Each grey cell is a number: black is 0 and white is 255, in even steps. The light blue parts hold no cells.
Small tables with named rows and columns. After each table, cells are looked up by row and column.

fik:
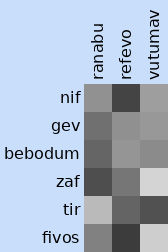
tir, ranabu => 186
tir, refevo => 100
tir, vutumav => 81
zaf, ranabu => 78
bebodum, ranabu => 101
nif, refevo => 68
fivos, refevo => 60
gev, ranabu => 112
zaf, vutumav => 212

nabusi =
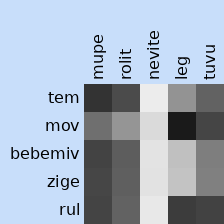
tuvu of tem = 98
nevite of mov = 218
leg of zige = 195
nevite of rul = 232
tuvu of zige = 128
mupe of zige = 70
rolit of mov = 149
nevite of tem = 236
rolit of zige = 95
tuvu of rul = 66
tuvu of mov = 69
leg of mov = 26
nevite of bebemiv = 227
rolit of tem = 75
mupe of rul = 68
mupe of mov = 111
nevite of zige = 226

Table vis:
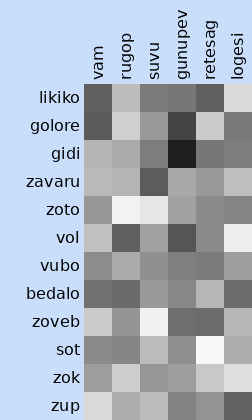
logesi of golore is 120
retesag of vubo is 123
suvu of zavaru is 92
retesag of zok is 200
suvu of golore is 153
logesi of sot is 174
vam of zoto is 151
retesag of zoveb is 108
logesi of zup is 98
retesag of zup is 147
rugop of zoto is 242
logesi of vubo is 159
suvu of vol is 160
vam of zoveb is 203
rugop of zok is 205
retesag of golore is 203
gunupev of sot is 142
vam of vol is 193
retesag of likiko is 96
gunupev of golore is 67

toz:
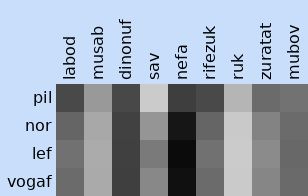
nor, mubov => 107
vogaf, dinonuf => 63
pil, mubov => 114
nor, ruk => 201
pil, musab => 153
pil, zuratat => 107
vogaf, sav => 136
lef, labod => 113
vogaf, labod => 107
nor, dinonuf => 65
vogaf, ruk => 202
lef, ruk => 203
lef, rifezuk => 113
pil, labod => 73
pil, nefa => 62

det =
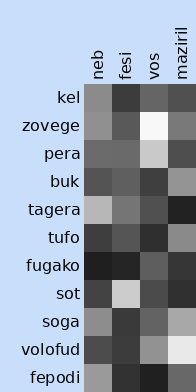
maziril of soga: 168
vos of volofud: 146
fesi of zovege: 89
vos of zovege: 248
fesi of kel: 60
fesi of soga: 58
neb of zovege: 144
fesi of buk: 95
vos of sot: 75
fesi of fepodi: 50
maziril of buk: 148
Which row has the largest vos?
zovege

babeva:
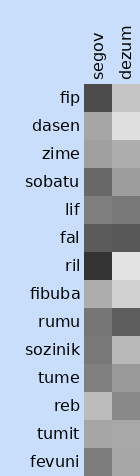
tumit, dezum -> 168
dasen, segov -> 165
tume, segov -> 128
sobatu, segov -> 104
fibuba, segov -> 173
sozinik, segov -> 120
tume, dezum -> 153
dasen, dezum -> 223
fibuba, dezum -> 209
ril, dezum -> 227
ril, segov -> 52
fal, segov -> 91
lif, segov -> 126
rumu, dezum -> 93
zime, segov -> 160
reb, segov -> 188
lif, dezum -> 120
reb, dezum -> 137
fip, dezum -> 197
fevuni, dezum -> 167

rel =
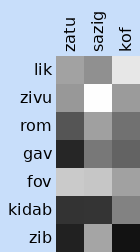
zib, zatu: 33
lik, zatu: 162
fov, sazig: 198
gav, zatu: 38
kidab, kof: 130
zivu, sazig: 254
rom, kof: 113
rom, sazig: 160
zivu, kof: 155
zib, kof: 18
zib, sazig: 165
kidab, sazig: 52
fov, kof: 161
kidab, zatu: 51
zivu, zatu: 152
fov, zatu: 202
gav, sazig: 120
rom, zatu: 85
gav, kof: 99

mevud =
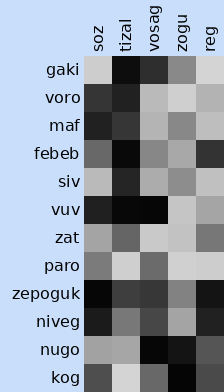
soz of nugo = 162
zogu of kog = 5
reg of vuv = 165
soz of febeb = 104
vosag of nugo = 6
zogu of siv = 141
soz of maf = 33
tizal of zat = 101
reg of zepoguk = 20
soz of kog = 78
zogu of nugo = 20
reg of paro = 205
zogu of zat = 194
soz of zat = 164
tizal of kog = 212
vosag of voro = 186
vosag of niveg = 71
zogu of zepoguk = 130
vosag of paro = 107

